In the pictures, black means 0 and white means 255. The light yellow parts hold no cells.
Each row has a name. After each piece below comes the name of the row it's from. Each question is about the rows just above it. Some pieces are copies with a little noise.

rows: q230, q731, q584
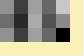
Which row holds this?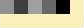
q584
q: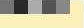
q731

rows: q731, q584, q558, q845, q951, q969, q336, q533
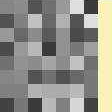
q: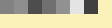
q731
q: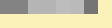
q336
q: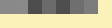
q969

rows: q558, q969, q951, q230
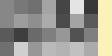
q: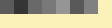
q951
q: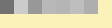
q230

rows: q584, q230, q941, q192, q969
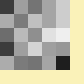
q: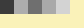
q584

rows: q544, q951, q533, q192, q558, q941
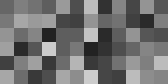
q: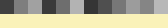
q558
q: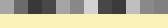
q941
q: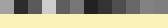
q192
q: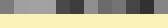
q951

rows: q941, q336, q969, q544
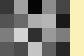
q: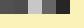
q544
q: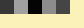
q941

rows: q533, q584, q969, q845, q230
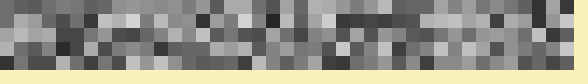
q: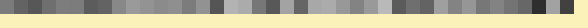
q533
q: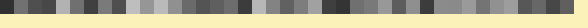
q230

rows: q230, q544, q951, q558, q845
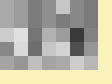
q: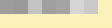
q845
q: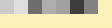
q951

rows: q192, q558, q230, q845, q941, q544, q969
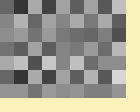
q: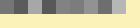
q845
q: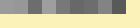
q230
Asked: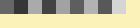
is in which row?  q544
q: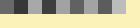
q192

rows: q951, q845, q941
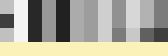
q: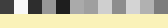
q845
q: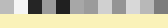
q951

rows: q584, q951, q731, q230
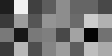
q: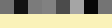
q731
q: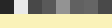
q584
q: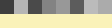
q230

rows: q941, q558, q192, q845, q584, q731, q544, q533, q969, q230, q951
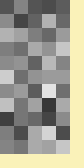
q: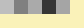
q533
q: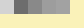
q731

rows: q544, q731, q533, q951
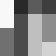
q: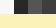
q544
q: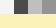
q731
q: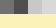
q951

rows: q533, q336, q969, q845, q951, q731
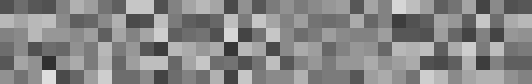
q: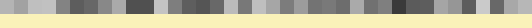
q336
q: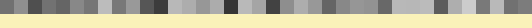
q845

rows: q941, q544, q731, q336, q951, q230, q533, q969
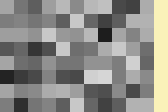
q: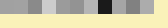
q731
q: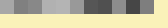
q533
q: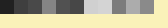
q230

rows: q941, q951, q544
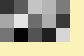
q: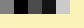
q544
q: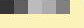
q941

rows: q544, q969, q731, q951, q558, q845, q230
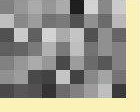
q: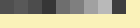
q230
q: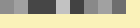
q845
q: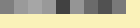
q558

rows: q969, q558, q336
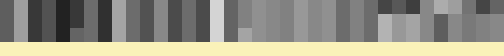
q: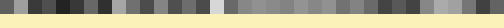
q969

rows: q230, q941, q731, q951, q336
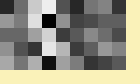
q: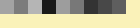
q336
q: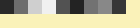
q230
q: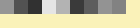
q951
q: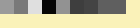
q941

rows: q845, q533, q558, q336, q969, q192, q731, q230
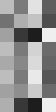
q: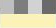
q336
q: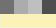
q533
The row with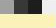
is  q558

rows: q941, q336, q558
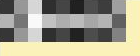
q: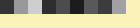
q941
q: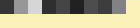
q558

